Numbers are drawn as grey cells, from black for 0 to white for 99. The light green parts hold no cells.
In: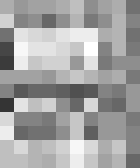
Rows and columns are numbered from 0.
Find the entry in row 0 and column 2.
63
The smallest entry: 20
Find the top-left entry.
67
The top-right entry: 44
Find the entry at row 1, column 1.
51
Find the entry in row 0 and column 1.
59
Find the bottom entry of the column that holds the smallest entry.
74
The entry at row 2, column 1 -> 88
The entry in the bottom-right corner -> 40
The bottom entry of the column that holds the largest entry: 77
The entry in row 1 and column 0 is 81
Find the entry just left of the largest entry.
77
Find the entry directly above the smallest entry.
51
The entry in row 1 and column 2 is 55
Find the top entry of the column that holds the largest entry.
55

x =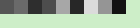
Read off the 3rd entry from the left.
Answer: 18
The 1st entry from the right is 7
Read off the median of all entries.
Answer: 33

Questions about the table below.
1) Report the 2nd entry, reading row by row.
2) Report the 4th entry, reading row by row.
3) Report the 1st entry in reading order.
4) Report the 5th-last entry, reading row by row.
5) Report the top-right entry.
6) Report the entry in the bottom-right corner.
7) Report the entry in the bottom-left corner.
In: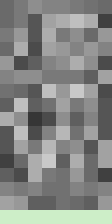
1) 47
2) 51
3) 41
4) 37
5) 41
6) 59
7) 63

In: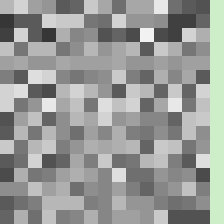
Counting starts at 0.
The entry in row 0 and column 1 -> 82
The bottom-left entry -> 39
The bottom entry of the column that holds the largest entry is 58
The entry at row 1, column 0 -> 21
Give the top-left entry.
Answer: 71
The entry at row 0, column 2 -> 62
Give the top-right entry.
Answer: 32
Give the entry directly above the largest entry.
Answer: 58
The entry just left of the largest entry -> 29
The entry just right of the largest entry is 29
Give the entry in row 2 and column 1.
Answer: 82
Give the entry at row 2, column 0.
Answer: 25
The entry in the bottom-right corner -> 32

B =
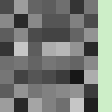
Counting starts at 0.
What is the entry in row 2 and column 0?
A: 36
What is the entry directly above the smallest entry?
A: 39
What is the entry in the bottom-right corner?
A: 12
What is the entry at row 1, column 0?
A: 53
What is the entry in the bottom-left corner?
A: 61
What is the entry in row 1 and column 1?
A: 16
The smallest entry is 9
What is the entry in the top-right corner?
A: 46
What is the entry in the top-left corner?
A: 29
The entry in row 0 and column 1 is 61
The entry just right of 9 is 67
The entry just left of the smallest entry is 23
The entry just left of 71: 67

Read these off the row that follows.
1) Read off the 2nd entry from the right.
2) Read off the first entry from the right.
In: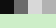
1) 84
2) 69

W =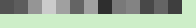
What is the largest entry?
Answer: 79
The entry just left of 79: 58

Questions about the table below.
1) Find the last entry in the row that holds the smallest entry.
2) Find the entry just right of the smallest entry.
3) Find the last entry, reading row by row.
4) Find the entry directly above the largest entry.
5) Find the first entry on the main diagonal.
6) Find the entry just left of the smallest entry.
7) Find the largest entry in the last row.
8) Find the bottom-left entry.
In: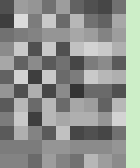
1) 31
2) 41
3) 54
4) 61
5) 31
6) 54
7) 71
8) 51

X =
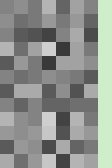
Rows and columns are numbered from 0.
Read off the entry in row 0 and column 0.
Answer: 51
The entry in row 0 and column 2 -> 47
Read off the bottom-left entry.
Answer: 66
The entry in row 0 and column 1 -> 55
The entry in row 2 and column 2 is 32
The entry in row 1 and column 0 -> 55
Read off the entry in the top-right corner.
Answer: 51
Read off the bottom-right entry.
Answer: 63
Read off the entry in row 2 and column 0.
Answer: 51

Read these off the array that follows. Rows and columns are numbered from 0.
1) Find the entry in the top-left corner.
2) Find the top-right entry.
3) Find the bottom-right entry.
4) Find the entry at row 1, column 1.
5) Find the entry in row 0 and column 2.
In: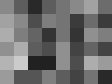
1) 53
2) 42
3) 16
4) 53
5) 16

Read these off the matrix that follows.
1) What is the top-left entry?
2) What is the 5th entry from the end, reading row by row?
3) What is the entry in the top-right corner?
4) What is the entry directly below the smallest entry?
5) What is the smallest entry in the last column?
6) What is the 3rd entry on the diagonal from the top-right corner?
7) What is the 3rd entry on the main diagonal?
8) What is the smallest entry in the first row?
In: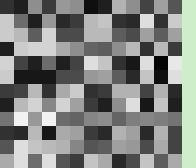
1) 19
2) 16
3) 33
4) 6
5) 12
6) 62
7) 36
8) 6

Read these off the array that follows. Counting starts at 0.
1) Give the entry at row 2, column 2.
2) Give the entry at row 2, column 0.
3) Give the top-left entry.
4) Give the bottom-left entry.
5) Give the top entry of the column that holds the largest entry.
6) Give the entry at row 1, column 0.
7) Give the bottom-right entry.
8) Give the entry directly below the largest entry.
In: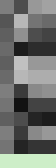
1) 30
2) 37
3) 49
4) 45
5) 30
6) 33
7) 20
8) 71
